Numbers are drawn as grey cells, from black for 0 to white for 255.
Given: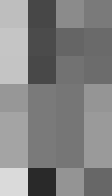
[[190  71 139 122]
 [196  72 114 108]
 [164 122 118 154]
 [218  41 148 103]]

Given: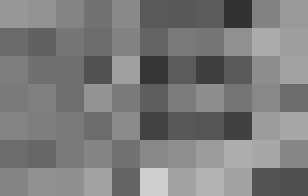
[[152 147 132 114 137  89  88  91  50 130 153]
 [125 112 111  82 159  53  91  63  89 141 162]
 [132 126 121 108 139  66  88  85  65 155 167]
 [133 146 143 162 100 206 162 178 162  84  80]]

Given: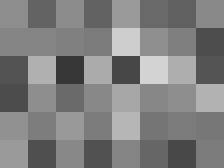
[[141  99 140  98 154 105  96 137]
 [ 83 176  55 171  71 211 174  84]
 [145 125 153 124 182 117 123 119]]

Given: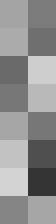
[[164 123]
 [106 206]
 [166 119]
 [211  52]]

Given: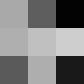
[[169  94   3]
 [ 90 174  25]]

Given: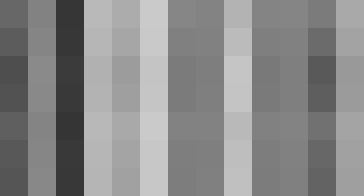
[[103 130  54 185 172 202 134 131 179 132 133 123 169]
 [ 78 138  59 177 156 196 123 126 197 121 127  89 153]
 [ 95 132  53 184 169 202 130 130 185 129 131 113 164]
 [ 85 136  56 181 161 199 125 128 192 124 128  99 159]]
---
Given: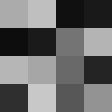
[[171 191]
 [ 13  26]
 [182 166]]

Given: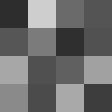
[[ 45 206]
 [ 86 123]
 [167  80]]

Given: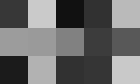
[[ 55 202]
 [156 154]
 [ 27 178]]

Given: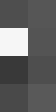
[[ 78  86]
 [246  84]
 [ 57  78]]

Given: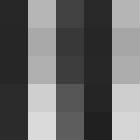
[[ 39 182]
 [ 38 169]
 [ 38 175]]

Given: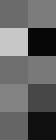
[[107 124]
 [199   7]
 [110 121]]
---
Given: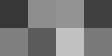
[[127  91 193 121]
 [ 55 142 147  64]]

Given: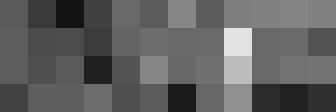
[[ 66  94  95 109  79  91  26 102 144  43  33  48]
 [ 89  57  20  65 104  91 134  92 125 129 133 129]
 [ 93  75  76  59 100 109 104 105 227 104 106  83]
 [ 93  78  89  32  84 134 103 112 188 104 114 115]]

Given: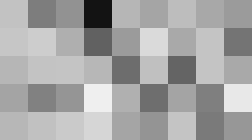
[[183 193 202 214 165 148 196 122 151]
 [194 125 146  19 182 165 189 168 155]
 [198 205 175  97 155 218 169 196 116]
 [182 195 196 183 109 192 100 196 169]
 [164 129 149 239 176 110 164 127 232]]

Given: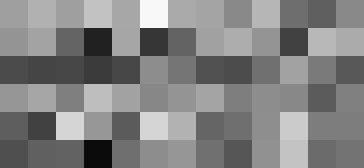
[[ 79  96  98  11 111 141 150 112  86 145 195 107 115]
 [159 177 159 194 167 248 170 164 137 182 110  95 137]
 [148 163 100  33 166  54  99 161 173 148  65 184 171]
 [ 75  69  71  59  71 141 117  81  76 112 162 122  88]
 [150 166 127 190 162 135 148 164 126 141 136  91 128]
 [ 94  65 213 151  91 213 178 101 111 142 203 125 125]]

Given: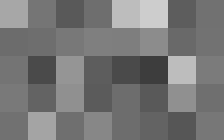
[[113 164 111 135 109  99  86 119]
 [167 117  89 110 189 205  93 113]
 [108 110 120 127 126 140 105 114]
 [116  74 149  93  74  61 189 123]
 [121  99 144  91 109  89 144 111]]

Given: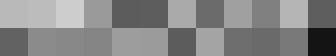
[[ 98 139 136 132 157 155  92 164 110 106 121  20]
 [185 188 205 154  92  93 170 107 160 128 181  94]]

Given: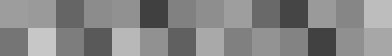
[[117 199 125  89 184 145  96 169 128 147 131  65 144 167]
 [157 154 101 140 145  64 129 142 158 105  69 154 134 189]]

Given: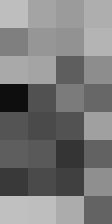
[[192 190 172  99]
 [190 164 155 174]
 [127 150 146 180]
 [169 164  94 141]
 [ 14  81 123 103]
 [ 84  74  82 160]
 [ 94  89  52  98]
 [ 57  74  64 143]]
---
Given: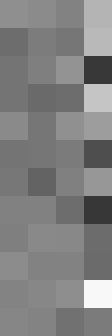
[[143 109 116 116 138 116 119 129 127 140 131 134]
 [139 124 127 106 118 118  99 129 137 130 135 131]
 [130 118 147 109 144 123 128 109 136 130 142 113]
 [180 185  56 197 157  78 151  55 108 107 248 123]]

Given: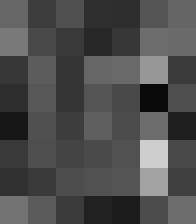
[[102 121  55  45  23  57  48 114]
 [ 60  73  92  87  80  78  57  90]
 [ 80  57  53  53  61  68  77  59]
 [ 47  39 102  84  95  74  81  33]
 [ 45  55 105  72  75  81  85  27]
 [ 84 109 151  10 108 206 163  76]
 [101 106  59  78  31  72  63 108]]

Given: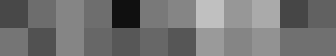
[[ 72 117]
 [109  81]
 [133 133]
 [110 103]
 [ 16  87]
 [121 103]
 [133  86]
 [192 154]
 [151 133]
 [170 146]
 [ 70 112]
 [ 97 112]]

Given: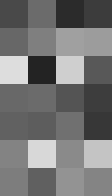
[[ 73 103 221 104  97 131 125]
 [107 127  35 107  93 216  96]
 [ 43 160 207  84 112 138 147]
 [ 60 156  88  61  55 196 132]]

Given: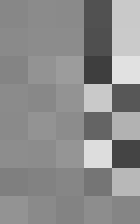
[[135 138 132 139 138 141 127 147]
 [139 140 147 136 147 140 130 138]
 [138 140 156 147 140 149 134 131]
 [ 81  79  62 201 100 221 117 141]
 [201 202 225  87 178  68 184 133]]

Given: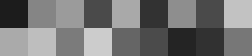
[[ 28 170]
 [133 190]
 [155 123]
 [ 74 204]
 [169 101]
 [ 50  75]
 [142  36]
 [ 74  49]
 [194 119]]

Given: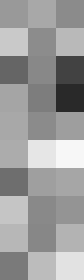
[[153 201 101 165 168 172 110 197 183 122]
 [168 140 136 125 139 230 159 137 135 188]
 [139 185  66  41 158 247 166 148 179 226]]

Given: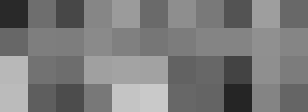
[[ 41 103 184 187]
 [110 126 114  94]
 [ 71 125 109  76]
 [134 138 160 120]
 [155 128 163 196]
 [106 118 162 201]
 [142 124  98 103]
 [121 132 103 100]
 [ 83 132  67  37]
 [158 144 143 132]
 [104 133 124 101]]

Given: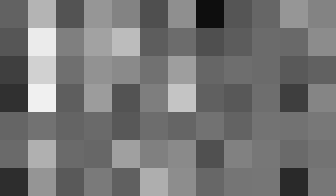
[[ 98  86  63  48 101 106  45]
 [180 235 209 240 114 176 149]
 [ 83 127 111  94 100 106  89]
 [150 162 146 156 106 103 122]
 [131 188 138  83  88 160  96]
 [ 79  93 113 126 109 128 174]
 [143 108 158 196 101 138 141]
 [ 14  79 102  96 114  80 103]
 [ 85  92 110  88  99 129 117]
 [102 107 107 110 115 119 118]
 [150 105  89  62 114 106  41]
 [131 140  97 133 120 115 119]]
